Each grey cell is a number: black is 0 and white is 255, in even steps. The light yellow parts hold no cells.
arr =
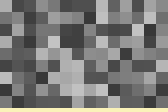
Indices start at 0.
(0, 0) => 174
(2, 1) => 163
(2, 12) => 56
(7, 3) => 146
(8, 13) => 112
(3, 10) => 151
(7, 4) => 103
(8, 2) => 78
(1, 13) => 111
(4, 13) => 119
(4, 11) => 144
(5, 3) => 129
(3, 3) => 113
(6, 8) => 83
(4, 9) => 168
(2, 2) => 79
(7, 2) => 84
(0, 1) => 72
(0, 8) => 184
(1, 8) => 191
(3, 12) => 67
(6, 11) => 130
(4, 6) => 87
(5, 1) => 84
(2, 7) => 132
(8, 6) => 163
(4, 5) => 173
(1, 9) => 127
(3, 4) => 195
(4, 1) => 90
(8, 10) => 94
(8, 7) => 96
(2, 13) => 132

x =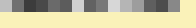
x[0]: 191
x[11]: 157
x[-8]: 98
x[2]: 60

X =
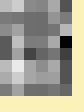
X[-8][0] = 187
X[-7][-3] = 109
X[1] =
[122, 118, 110, 109, 148, 123]
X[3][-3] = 125
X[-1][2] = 110
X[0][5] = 83
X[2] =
[139, 162, 110, 109, 117, 183]
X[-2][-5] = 205
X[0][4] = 169
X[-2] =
[171, 205, 166, 157, 159, 83]
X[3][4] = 169
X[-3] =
[187, 234, 166, 141, 169, 83]
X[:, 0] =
[187, 122, 139, 90, 90, 187, 171, 122]

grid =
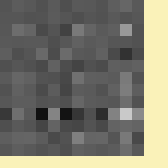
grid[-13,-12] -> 84
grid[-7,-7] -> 72
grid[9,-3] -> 130
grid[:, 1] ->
[92, 86, 109, 88, 79, 86, 102, 97, 93, 111, 89, 100, 94]
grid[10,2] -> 84
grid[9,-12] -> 56
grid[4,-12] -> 94
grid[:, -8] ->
[90, 91, 84, 79, 76, 97, 81, 92, 85, 132, 99, 74, 88]
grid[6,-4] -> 94
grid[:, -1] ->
[89, 87, 82, 82, 75, 97, 83, 94, 82, 138, 100, 73, 88]
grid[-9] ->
[94, 79, 85, 105, 76, 107, 89, 87, 97, 74, 50, 75]
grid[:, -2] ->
[102, 83, 153, 86, 50, 93, 122, 125, 110, 201, 104, 121, 108]
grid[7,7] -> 90
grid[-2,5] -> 82
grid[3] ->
[89, 88, 89, 89, 79, 87, 97, 90, 93, 86, 86, 82]
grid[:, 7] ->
[88, 85, 100, 90, 87, 81, 95, 90, 91, 80, 83, 101, 92]
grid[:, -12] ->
[84, 86, 87, 89, 94, 80, 90, 82, 87, 56, 79, 94, 86]
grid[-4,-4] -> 44
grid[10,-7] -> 73
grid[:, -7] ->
[79, 85, 66, 87, 107, 77, 72, 69, 80, 19, 73, 82, 79]
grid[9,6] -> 54
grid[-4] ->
[56, 111, 89, 16, 132, 19, 54, 80, 44, 130, 201, 138]
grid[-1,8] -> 88
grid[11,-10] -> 101
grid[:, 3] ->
[81, 83, 74, 89, 105, 74, 83, 75, 83, 16, 69, 92, 83]
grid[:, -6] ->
[89, 79, 121, 97, 89, 68, 112, 92, 102, 54, 70, 127, 96]
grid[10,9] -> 99
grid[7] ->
[82, 97, 90, 75, 92, 69, 92, 90, 82, 97, 125, 94]

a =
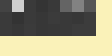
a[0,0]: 67
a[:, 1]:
[207, 51, 55]
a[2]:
[58, 55, 59, 55, 56, 57, 60, 60]
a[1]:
[58, 51, 58, 55, 59, 57, 55, 60]
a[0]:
[67, 207, 58, 52, 57, 100, 130, 86]

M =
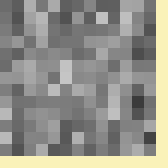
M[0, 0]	108
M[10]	[125, 105, 122, 143, 159, 92, 103, 111, 146, 105, 129, 130, 166]
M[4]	[112, 97, 138, 129, 138, 132, 108, 117, 168, 134, 133, 77, 93]
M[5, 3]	141
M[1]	[115, 83, 162, 182, 107, 82, 148, 95, 192, 101, 191, 132, 104]
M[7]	[126, 99, 153, 138, 187, 131, 170, 158, 118, 173, 143, 98, 153]
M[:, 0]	[108, 115, 123, 133, 112, 108, 150, 126, 151, 184, 125, 185, 124]
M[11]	[185, 95, 132, 131, 151, 88, 175, 118, 135, 97, 148, 136, 67]
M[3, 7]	147
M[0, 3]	120
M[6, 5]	197
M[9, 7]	129
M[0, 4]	170
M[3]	[133, 150, 114, 162, 112, 117, 117, 147, 150, 159, 139, 96, 107]
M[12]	[124, 83, 127, 170, 88, 95, 130, 98, 124, 107, 151, 172, 125]
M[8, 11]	59
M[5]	[108, 156, 170, 141, 143, 194, 143, 150, 143, 110, 157, 120, 121]
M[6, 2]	166
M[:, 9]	[95, 101, 127, 159, 134, 110, 145, 173, 181, 191, 105, 97, 107]

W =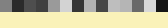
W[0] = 129
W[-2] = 216
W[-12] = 78
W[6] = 53
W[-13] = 43

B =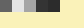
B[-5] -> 99
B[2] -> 165

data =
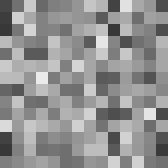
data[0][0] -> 71
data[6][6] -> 139
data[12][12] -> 132
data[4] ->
[111, 189, 90, 90, 178, 165, 134, 163, 202, 125, 199, 142, 106, 166]
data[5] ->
[202, 173, 181, 173, 196, 128, 213, 166, 136, 164, 170, 154, 132, 166]
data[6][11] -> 115
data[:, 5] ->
[132, 157, 113, 153, 165, 128, 161, 113, 171, 178, 151, 132, 111, 111]
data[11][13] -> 81
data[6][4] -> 123
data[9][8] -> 94
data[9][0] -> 121
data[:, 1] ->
[113, 207, 119, 149, 189, 173, 186, 85, 195, 164, 155, 143, 128, 137]
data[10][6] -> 208
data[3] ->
[187, 149, 131, 123, 196, 153, 139, 91, 230, 133, 78, 112, 124, 182]
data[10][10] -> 185
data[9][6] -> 170
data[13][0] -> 126
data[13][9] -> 210
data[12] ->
[56, 128, 177, 112, 116, 111, 154, 189, 189, 90, 177, 152, 132, 58]
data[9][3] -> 170
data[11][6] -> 149
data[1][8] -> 90
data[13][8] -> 144
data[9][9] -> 78
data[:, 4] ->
[127, 150, 132, 196, 178, 196, 123, 169, 157, 125, 169, 141, 116, 148]
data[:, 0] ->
[71, 61, 56, 187, 111, 202, 187, 101, 132, 121, 218, 66, 56, 126]
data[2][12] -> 129
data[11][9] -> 74
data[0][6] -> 149
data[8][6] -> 129
